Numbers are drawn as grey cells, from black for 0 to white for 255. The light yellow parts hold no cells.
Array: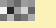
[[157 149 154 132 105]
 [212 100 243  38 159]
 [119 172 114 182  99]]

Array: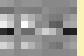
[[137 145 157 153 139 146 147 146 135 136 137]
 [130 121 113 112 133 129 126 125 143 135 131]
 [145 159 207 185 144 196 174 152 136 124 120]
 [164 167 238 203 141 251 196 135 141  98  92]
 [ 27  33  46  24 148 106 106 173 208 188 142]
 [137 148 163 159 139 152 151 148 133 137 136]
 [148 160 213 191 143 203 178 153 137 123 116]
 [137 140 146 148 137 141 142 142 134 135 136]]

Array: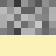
[[144 120 107 131  55 150 115  86]
 [126 175 187 149 181  97  98 167]
 [132 177 173 182 118 188 171 137]
 [ 97 152 171 108 183 110 146 199]
 [106 128 127 111  65 178 179 136]]

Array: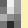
[[240 163  98]
 [221 159 123]
 [142 123 176]
 [ 43 111 118]]

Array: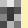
[[232 147 193]
 [ 58  80  93]
 [ 52 187 132]
 [182 119  73]]

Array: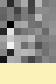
[[121 129 143  42 128 170  65 184]
 [140 133 103 123  66 122  69 141]
 [134 137  98 123  93 122 112 185]
 [138 145 127   1 160 168 116 111]
 [106 149  37 227  96 118 128 145]
 [130 133 165 199 173 167 186 124]
 [116 127 148 241 177 111 144  82]
 [113 132 133  37 174 184 178 135]
 [134 122  20 173 167 106  68 101]]

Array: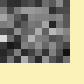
[[137  68  78  47  44  66  77  52 109  90]
 [ 74  75 129  70 123 154 153 145 138  47]
 [135  88 165 128  88  60 136 130 129 123]
 [117  87 124 133  63  91 121 114 164  37]
 [157 132  78  69 141  98 108 172  97 183]
 [ 90 117 217 108  52 110 179 127 121  80]
 [ 95  68  58  25  36 128 111 144 104 138]
 [ 77  17  39  59 126  42  65 109  51 128]
 [ 56 112  48 114  49 172  97  40 146  83]]

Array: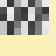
[[150 233 227  58 170 221  68]
 [103  54  79 235  86  55 219]
 [ 83 119  56 227  82  62 231]
 [123 233 196  59 119 220  63]
 [127 228 194  55 158 220  71]]

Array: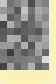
[[143 128 198 114 133 158  77]
 [169 154 152 134  88 195 116]
 [159 134 191  96 117 175 103]
 [132 158  70 174 126  90 106]
 [ 86 138  90 100  83  95 102]
 [128 170  96 176 172  86 134]
 [170 159 155 156 106 176  84]
 [159 102 116  61 120  91 109]
 [121 220 126 111 120 123 130]
 [100 119  67 159 102 128 176]]
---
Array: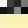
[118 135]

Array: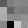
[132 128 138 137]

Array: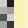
[ 31 172]

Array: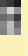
[ 26 213 107]

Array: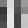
[154  80 231  79]

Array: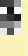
[154  22  78]

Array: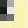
[172  23]

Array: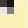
[ 22 229]
